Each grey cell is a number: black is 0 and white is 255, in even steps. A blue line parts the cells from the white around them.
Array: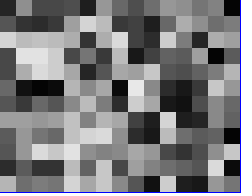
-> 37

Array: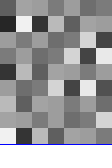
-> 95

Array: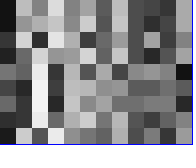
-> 18

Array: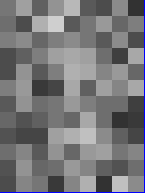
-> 118

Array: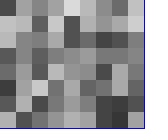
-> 74
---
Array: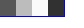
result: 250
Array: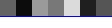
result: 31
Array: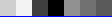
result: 113
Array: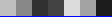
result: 163
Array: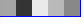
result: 185
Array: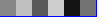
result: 20
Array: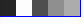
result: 143
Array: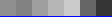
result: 102
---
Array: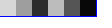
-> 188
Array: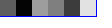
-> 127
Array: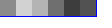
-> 111
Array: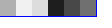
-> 30
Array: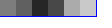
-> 72
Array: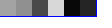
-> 216
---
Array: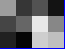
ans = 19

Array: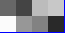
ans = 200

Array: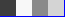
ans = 212

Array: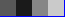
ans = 202

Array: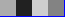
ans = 131

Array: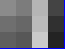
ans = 68

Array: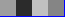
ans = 133

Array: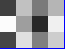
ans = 181

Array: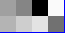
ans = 250

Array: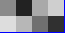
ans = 207
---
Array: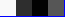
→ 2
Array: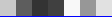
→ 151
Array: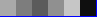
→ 198
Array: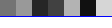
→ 17
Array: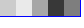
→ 56
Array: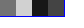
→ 23
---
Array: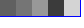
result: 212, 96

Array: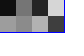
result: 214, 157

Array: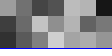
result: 22, 49

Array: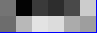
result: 204, 109

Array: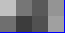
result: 148, 111

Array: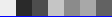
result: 98, 238

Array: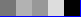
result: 1, 119
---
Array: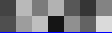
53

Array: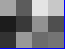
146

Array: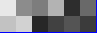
45

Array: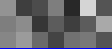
92

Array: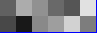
85

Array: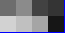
66

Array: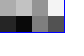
148

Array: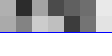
110

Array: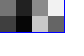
138

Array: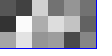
195
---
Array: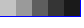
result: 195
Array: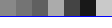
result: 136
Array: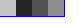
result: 196
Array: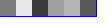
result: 124
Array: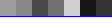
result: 157
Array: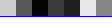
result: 204
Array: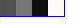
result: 80
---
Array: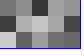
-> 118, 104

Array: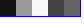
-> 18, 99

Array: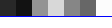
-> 40, 252

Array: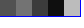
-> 82, 188

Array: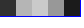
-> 48, 27

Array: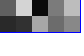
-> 96, 136

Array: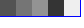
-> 83, 239

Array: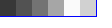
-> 56, 209
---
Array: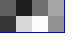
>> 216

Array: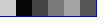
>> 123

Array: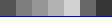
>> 210

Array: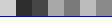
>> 122

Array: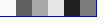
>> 229

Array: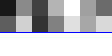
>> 224

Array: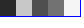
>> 78
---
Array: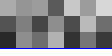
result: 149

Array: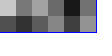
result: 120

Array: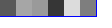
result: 166

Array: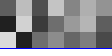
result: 189

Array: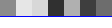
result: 230

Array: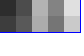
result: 76

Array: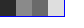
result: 138

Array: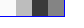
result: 189

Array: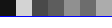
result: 211

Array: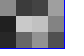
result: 59
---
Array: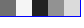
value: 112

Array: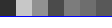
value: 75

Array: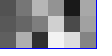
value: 48

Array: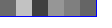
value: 101

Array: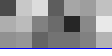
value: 74

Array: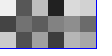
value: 60
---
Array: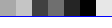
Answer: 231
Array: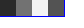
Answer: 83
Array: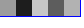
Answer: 178
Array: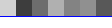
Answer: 88
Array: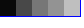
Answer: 191
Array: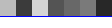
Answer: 40
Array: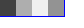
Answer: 147
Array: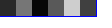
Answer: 64
